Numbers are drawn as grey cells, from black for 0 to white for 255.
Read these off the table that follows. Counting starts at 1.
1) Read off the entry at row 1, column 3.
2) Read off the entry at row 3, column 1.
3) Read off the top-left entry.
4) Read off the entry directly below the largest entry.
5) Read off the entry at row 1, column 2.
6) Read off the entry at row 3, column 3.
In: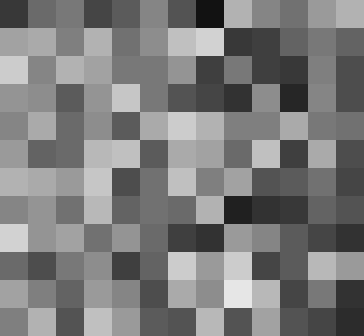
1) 120
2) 204
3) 56
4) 83
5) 106
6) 178
